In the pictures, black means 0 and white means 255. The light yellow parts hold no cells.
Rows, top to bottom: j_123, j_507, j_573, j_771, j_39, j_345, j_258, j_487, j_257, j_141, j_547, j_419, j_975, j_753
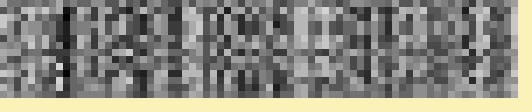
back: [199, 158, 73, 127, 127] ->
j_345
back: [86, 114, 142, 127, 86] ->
j_257

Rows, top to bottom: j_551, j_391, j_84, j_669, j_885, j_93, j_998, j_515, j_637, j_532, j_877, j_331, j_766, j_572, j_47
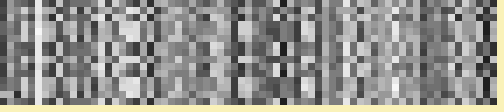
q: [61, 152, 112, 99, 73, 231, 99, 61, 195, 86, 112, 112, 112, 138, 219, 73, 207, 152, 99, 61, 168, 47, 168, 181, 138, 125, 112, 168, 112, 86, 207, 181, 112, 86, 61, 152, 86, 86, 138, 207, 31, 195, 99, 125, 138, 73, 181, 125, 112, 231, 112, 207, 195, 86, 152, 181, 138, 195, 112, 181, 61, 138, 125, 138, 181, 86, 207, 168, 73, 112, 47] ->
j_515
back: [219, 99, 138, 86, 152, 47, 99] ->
j_84
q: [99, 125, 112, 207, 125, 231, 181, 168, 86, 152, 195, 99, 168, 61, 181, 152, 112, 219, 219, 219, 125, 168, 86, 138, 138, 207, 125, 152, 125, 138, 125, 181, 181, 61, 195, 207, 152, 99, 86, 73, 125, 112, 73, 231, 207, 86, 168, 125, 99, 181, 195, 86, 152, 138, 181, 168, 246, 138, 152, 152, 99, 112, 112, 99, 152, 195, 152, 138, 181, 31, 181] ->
j_766
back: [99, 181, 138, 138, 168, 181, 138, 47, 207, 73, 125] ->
j_84
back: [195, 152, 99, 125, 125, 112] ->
j_669
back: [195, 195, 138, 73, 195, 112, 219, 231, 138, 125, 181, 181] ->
j_93

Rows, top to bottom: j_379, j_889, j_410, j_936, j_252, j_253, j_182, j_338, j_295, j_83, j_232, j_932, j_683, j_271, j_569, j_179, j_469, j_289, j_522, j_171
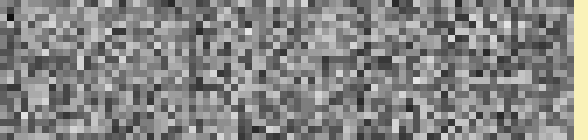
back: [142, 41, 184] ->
j_379
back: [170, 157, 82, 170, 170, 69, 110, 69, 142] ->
j_469

